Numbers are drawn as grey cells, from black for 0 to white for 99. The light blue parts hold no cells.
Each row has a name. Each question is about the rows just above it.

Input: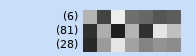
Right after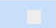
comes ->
[43]
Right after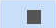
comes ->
[36]
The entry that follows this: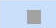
[51]
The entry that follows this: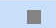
[57]
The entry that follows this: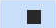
[60]

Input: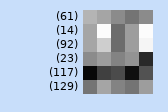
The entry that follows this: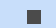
[6]
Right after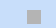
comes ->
[64]
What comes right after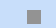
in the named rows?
[16]
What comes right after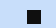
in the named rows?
[32]
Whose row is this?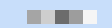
(92)

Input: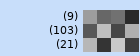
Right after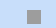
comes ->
[40]
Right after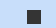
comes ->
[78]
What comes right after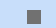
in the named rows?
[16]
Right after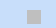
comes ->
[27]
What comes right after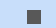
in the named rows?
[74]
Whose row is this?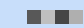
(103)
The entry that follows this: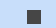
[68]

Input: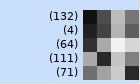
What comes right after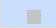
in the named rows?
[50]
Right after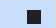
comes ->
[26]
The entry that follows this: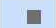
[63]
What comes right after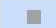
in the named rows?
[79]

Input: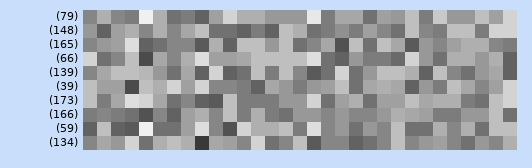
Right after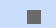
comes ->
[82]
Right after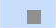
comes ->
[48]
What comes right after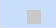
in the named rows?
[59]
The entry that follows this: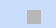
[59]

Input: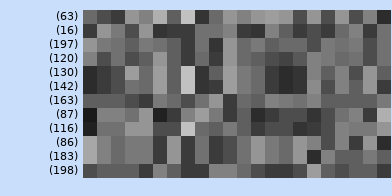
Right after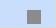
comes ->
[30]
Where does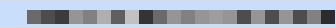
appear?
(63)
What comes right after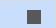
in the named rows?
[50]
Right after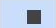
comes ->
[34]

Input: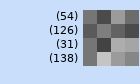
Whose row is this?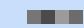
(54)
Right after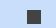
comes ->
[67]
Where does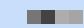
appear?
(31)

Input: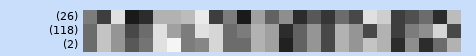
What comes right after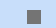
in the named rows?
[87]
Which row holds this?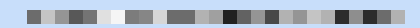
(2)
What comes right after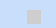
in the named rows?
[24]
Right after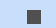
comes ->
[42]
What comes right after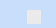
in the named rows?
[24]
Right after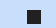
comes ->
[38]

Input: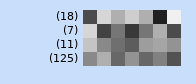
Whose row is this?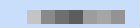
(11)
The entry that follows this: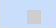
[68]

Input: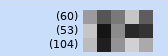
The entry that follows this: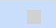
[66]
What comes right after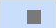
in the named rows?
[77]

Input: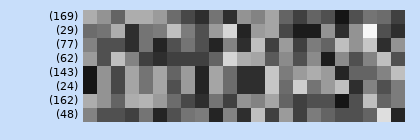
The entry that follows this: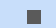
[54]
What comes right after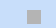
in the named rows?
[60]
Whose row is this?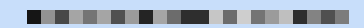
(24)

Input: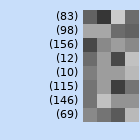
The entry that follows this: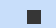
[79]
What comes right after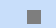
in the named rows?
[61]
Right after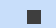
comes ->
[45]
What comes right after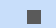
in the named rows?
[72]
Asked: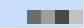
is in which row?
(12)
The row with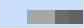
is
(98)
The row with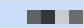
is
(83)

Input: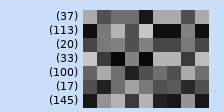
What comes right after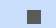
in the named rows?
[16]
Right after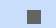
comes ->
[66]
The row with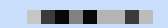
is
(33)

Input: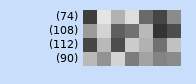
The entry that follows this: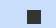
[30]
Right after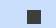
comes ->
[89]
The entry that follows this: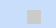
[69]
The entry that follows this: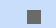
[27]
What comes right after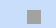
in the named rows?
[51]
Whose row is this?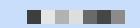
(74)

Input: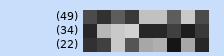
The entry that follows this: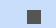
[65]
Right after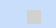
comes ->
[15]
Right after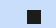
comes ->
[22]

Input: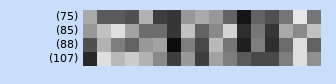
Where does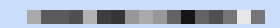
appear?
(75)
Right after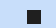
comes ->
[49]
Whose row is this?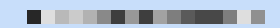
(107)
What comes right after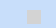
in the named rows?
[18]

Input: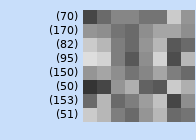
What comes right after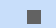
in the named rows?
[34]
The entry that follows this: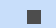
[71]
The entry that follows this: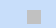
[27]
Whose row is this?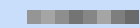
(150)
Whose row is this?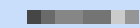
(70)
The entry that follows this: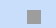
[75]

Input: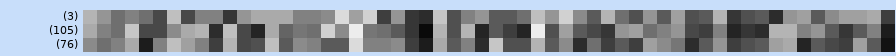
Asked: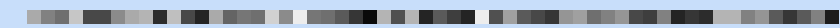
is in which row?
(105)
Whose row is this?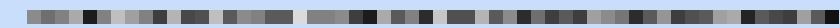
(76)
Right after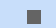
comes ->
[46]

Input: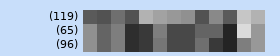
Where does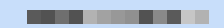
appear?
(119)
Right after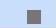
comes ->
[28]

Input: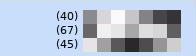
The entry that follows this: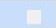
[89]
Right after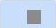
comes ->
[83]
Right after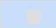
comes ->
[83]
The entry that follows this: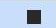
[30]

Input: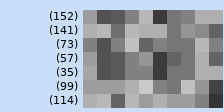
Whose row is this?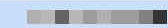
(114)
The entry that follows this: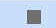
[71]
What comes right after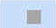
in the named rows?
[32]
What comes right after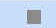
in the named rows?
[39]

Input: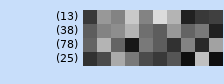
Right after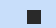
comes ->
[63]
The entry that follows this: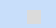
[70]
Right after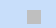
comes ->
[6]
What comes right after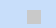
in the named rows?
[51]
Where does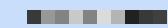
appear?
(13)
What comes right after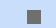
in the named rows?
[36]
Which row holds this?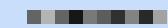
(78)

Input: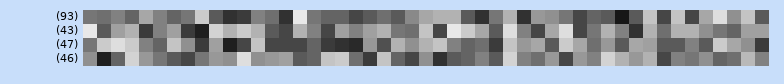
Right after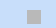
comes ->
[50]
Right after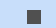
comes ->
[69]
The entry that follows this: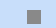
[65]
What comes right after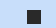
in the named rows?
[59]

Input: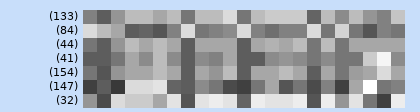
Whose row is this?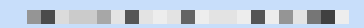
(32)
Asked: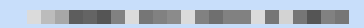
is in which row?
(84)
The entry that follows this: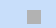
[65]
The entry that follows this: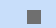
[50]
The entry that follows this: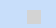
[46]
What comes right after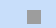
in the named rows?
[65]

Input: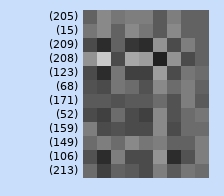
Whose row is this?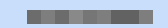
(149)
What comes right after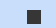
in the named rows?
[17]

